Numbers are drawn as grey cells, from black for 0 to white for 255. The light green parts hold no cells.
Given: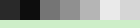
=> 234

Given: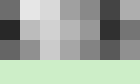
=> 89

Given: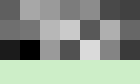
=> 132

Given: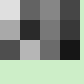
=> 107

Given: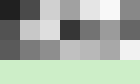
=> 168

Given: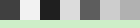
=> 205
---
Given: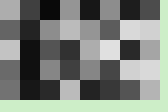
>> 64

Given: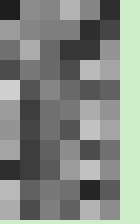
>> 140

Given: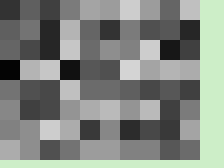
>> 95

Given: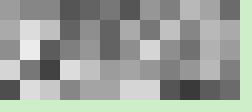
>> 134

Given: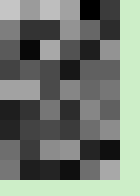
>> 155

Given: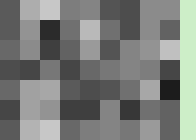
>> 173
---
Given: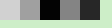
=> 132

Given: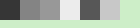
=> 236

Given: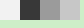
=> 199

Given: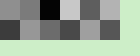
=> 200

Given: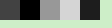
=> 213

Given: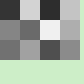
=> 196
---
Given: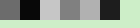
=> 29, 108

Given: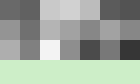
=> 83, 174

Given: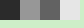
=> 230, 43

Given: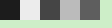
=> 94, 28

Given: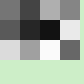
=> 133, 219

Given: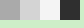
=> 47, 170
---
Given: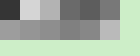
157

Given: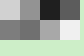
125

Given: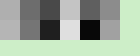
181

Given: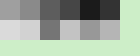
218

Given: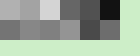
116

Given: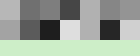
163
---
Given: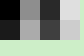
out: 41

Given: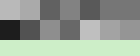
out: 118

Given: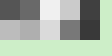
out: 203

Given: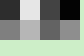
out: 67

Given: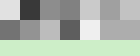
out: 160

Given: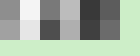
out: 57
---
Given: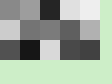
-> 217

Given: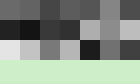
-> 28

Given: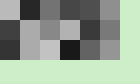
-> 25

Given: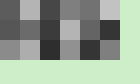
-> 145

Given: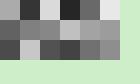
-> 67

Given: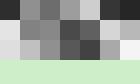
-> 66

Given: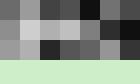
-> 99

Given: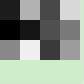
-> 239
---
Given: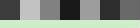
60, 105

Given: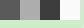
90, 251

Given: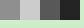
143, 36

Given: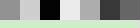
146, 102

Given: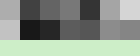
173, 133

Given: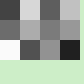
67, 32

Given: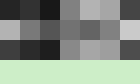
37, 77

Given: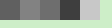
96, 200

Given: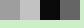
158, 101

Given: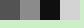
83, 210
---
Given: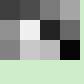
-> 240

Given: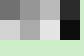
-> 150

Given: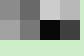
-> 105

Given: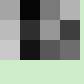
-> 46

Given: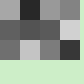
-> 83

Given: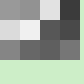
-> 240

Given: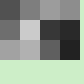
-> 203
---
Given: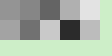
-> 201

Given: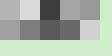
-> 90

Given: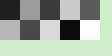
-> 217

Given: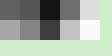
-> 60

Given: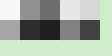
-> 31

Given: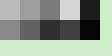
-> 47

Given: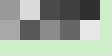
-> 139
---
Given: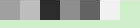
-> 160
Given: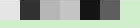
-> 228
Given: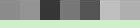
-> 140
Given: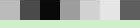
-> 187
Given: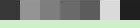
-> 56
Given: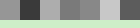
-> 150
